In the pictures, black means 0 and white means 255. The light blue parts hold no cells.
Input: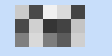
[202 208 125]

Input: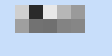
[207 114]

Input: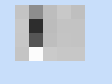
[195  45 190 199]

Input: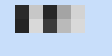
[ 42 217]

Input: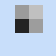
[155 157]

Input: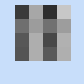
[ 58 156  72 175]

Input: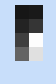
[22 53]

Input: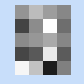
[148 140 169  91]

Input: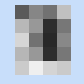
[ 90 152  40 119]
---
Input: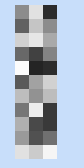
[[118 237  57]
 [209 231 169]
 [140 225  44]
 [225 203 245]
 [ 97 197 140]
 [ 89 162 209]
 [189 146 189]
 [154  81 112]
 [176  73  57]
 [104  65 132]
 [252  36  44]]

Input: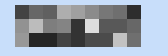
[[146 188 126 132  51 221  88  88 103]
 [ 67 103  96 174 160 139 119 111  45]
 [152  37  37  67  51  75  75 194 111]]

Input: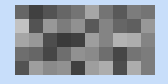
[[ 83 158 138 145  64 158 173  77 173 124]
 [166 152  77  58  64 158 132 179 173 132]
 [110 102  70 110 145 138 110  70 116 124]
 [194  83 152 124 145  89 132 102  95 152]
 [102  64  83 102 116 166 116  89 124 116]]

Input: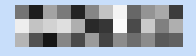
[[238 195 210 223 175  41  54 251  74 202 128 175]
 [181  81  22 134  74 155  67 140 109 140  89  97]
 [116  29 163 122  35 134 195 244 103 148 169  60]]

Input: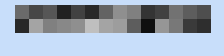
[[ 40 164 128 136 143 191 164 157  93  15 150 120  58  46]
 [106  71  86  33  65  40  99 143 128  52  65 114  93  78]]

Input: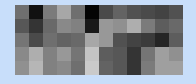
[[144 182 129 137 111 202  99  87  52 123 159 159]
 [137 174 129 152 117 196  93  87  52 117 159 144]
 [117  74 111  99 105 167 152  81  67  59  37  93]
 [ 87  52 105 137 129  25 152 144 174 123  93 105]
 [111  17 123 167 111   4  74  99  81  74  67  81]]

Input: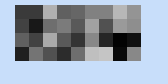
[[ 31 116  81  44 110 191 197  10 136]
 [ 96  66 170  89  52 136  38   3  16]
 [ 58  58 176  96 102 129 129 183 148]
 [ 66  24 110 123  89 162  81 154 142]]

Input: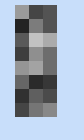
[[ 89 194 171]
 [149 163 109]
 [ 62 143 109]
 [ 35 124  83]
 [ 69 117 136]
 [ 49  95  75]
 [155  69  83]
 [102  42  55]]
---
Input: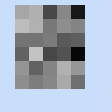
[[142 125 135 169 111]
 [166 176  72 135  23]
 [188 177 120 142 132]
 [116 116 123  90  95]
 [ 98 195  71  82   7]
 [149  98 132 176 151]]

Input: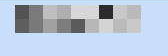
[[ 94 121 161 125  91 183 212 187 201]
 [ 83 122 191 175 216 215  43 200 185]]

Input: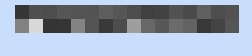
[[130 216  52  53 132  84  57  76 158 103  88 107  99  56  68  85]
 [ 54  79  77  86  84  83  94  86  77  64  66  82  74  95  78  81]]

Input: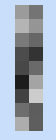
[[173  94]
 [155 116]
 [180 149]
 [122 103]
 [ 76  51]
 [ 72 106]
 [ 28 164]
 [ 66 204]
 [110  93]]

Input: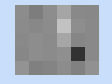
[[147 128 132 140 129 145]
 [140 125 141 165 137 136]
 [139 136 140 194 142 137]
 [137 141 138 166 134 137]
 [135 141 139 143  50 137]]

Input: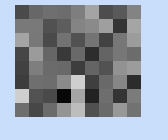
[[110  71 107 148 189  80 106 152 114]
 [ 74 103 111 108 126 164  77  89 131]
 [121 121  81  93 132 138 159  52 165]
 [164 120  74 114  81 116  66 119 156]
 [ 70 155 102  57 105  45 100 119 108]
 [ 65 126 107 105  61 100  82 146 156]
 [ 61 111 109 138 207  63 105 134  44]
 [207  82  74   8 165  34 110  52 123]]

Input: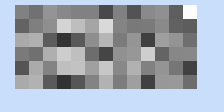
[[170 178  90  50  86 131 178 124 159  64 152 153 109]
 [129 113 148 136 129 129  73 129  83 138 144  94 252]
 [ 99 127 143 212 190 165 217 132 121 122 138  97  93]
 [170 176  92  51  89 142 182 123 149  64 159 148 111]
 [122 112 175 205 191 109  69 145 151 206 100 135 136]
 [ 85 171 131 191 194 160 199 136 177 129 148 118  65]]

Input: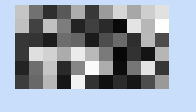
[[ 61 104 183  22 242  50  16  43  22  77 154]
 [197 113  46  88 173  56 155 213 167 206 225]
 [192  65 193 125  35  64  42   9 228 183 255]
 [ 55  52  29 109 101  27  77 106  46 185  76]
 [ 55 223 210 172 235 185 122   7  50  20 182]
 [ 35 110 197  41 134 250 173  12 118 227  54]]

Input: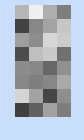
[[ 63  97 161 125]
 [182 239 174 126]
 [ 67 135 163 198]
 [158 141 215 204]
 [ 76 191 202 112]
 [140 136 103 144]
 [136 127 135 169]
 [212 163  70 142]]
